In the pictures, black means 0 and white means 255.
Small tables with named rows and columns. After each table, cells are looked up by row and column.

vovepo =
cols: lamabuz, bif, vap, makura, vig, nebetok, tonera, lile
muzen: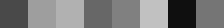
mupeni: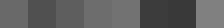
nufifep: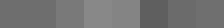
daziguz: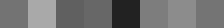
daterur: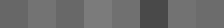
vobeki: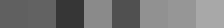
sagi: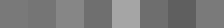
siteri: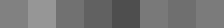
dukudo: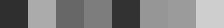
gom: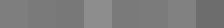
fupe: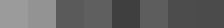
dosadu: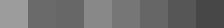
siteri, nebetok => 121
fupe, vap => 90
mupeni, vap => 94
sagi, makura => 111
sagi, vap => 134
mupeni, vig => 114
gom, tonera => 129
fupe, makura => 95
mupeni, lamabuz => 105
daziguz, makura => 103
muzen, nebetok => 193
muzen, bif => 158
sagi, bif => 117
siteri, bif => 150

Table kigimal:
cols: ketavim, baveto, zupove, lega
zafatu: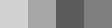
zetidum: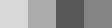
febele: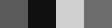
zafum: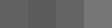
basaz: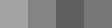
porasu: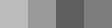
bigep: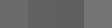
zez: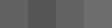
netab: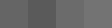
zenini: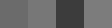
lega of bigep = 116
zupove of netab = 107
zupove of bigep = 94
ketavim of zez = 97
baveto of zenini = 119
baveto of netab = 90
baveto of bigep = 97
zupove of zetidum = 88
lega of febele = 108
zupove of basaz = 94
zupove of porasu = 94

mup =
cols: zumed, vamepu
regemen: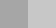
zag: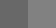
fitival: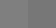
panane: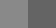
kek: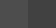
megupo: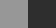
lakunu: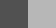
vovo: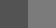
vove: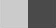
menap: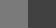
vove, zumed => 203
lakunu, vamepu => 183
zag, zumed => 104
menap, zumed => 122
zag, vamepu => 129
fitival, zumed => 127
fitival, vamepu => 119
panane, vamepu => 100
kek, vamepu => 65
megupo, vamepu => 46
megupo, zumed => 151
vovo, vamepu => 123
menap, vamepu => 65
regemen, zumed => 166
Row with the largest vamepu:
regemen

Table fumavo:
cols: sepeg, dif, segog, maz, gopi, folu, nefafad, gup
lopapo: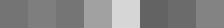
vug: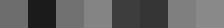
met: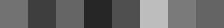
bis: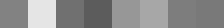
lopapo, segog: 117
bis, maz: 92
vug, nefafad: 127
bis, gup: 121
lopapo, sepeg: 116
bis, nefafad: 125
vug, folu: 53
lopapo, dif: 126
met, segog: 101
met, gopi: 79
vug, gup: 137
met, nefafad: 122
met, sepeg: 114
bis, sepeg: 130
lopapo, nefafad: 107
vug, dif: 27
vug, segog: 113
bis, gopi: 151
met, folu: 189
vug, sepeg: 109
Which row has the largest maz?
lopapo

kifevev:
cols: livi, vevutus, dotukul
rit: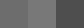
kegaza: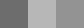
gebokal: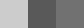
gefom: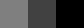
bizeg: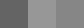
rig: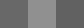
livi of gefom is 127
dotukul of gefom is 0
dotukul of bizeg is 134
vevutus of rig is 144
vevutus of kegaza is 183
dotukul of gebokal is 113
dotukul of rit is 78
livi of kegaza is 109
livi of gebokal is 204
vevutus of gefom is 65
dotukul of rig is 97
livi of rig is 104
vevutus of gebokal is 89
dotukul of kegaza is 147
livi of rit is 109
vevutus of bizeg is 151
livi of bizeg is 100
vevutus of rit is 120

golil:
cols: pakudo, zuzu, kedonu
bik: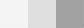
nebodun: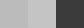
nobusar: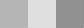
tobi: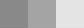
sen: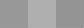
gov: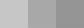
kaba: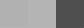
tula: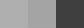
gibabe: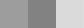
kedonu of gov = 149
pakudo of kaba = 177
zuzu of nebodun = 196
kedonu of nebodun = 59
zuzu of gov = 168
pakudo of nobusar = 181
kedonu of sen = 148
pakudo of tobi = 137
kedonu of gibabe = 218
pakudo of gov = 198
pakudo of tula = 175
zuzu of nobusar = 223
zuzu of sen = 175
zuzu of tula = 164
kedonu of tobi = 228
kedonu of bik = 162
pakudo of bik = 244
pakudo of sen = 152
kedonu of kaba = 79
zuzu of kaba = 180

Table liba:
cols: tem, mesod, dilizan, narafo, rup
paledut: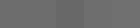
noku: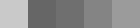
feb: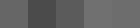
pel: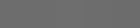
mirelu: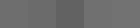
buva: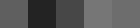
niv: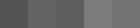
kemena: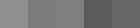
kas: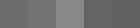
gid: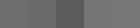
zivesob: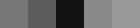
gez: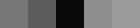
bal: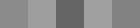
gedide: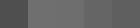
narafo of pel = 109
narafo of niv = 123
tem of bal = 139
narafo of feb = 112
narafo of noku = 132
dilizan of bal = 101
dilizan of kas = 136
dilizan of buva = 71
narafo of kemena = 91
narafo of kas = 100
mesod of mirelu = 107
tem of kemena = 144
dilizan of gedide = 110
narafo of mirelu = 112
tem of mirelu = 110
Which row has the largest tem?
noku

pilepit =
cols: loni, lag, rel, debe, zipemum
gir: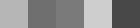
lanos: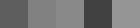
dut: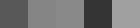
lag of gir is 111
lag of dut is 132
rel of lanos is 137
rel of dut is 137
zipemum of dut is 160
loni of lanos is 94
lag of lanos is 129
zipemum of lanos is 149
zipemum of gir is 72
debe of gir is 206
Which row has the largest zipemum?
dut

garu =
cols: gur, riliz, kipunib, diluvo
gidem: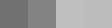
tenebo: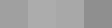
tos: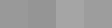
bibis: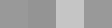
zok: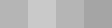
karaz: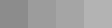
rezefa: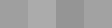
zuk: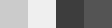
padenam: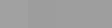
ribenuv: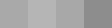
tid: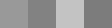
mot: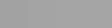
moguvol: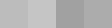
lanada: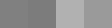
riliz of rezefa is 171
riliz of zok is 201
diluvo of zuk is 84
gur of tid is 153
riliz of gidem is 131
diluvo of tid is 124
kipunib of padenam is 158
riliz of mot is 164

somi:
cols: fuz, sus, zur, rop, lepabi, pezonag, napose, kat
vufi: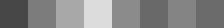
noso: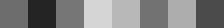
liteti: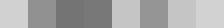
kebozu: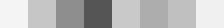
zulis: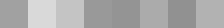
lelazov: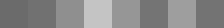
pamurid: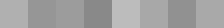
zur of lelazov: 143
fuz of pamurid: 176
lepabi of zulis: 148
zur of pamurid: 156
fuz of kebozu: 244
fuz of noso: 109
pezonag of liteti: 149
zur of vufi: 168
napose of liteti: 197
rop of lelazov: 196
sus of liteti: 145
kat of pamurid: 169
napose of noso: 173
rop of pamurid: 137

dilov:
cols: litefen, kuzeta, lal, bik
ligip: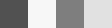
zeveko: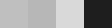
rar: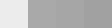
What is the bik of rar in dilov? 161
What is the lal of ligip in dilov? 126
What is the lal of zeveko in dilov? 217
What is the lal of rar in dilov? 166
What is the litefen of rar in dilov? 236
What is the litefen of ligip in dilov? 81
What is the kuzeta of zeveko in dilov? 183
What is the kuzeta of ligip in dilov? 247
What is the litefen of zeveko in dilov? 191
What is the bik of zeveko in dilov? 30
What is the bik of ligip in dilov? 225

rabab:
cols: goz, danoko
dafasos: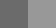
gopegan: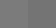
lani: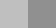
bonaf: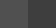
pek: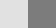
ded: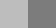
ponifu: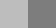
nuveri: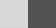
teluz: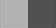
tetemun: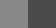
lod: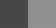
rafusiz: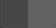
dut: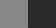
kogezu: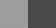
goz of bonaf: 80
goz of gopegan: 123
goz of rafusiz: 71
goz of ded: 189
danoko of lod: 144
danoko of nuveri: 82
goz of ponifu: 189
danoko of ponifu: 125
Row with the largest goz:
pek

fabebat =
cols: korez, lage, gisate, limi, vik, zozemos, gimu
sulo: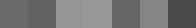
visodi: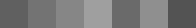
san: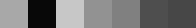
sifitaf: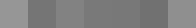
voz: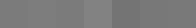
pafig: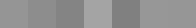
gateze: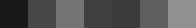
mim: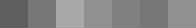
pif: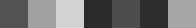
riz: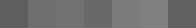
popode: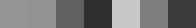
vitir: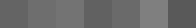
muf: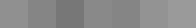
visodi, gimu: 83
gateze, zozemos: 94
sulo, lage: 98
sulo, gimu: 74
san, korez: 168
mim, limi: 144
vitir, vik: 106
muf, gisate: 119
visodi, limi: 159

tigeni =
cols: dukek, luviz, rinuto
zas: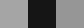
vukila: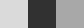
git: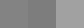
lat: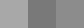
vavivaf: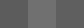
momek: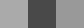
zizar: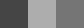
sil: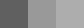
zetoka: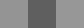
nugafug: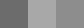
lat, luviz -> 121
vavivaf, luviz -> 112
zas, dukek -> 165
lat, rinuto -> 140
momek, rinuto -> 153
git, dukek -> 131
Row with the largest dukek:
vukila

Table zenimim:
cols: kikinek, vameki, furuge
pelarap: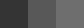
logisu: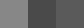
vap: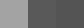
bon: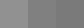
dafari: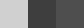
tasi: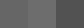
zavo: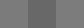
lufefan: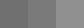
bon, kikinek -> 145
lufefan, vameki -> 122
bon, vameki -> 128
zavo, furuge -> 124
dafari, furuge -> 78
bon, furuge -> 122
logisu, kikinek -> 135
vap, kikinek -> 163
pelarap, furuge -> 110
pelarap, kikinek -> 52
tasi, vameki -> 109
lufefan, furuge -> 144

